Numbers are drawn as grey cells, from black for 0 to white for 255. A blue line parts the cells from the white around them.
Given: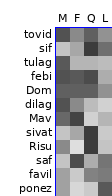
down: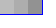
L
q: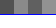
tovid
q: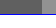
Dom
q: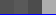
febi
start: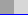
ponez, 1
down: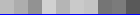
L
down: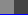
F

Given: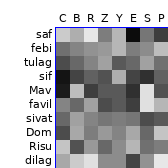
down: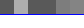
Y
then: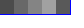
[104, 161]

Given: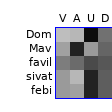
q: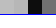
Dom
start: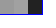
febi, 1
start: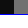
Dom, 3

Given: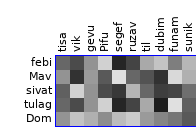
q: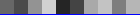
febi
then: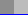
[203, 154]
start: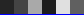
tulag, 5
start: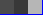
sivat, 4
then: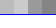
[118,  89]

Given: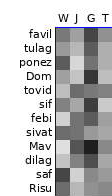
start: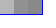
Risu, 2
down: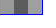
W
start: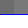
tovid, 2

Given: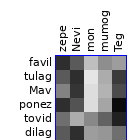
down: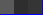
Nevi
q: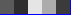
tulag

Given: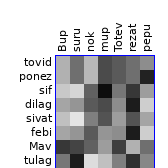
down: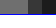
rezat
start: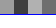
Mav, 4

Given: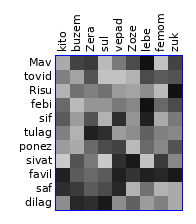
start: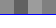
dilag, 5
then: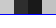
[ 59, 135]

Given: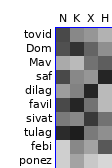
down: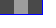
N
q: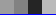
dilag
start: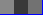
sivat, 2

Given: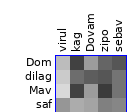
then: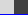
[156,  59]
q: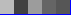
Dom
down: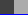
kag

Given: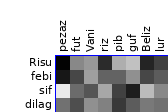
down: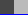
Beliz
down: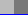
Beliz
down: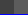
lur

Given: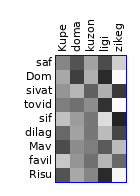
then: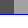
[ 76, 207]
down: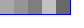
Kupe
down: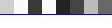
zikeg
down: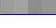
doma

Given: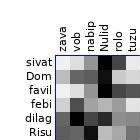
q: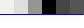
favil
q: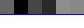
dilag
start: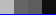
Dom, 1
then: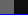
[188, 168]
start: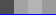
febi, 2

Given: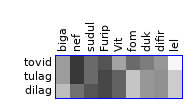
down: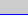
lel
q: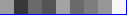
tovid
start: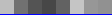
dilag, 1

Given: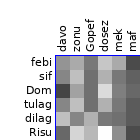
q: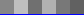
sif
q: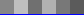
tulag
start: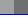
Dom, 2

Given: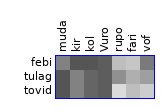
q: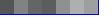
tulag
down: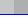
fari
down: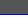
muda
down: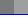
vof
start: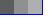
tulag, 4
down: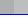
fari

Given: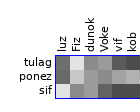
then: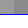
[163, 177]
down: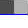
kob
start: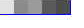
tulag, 2
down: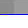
dunok
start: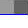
sif, 3
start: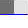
tulag, 1
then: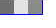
[155,  90]

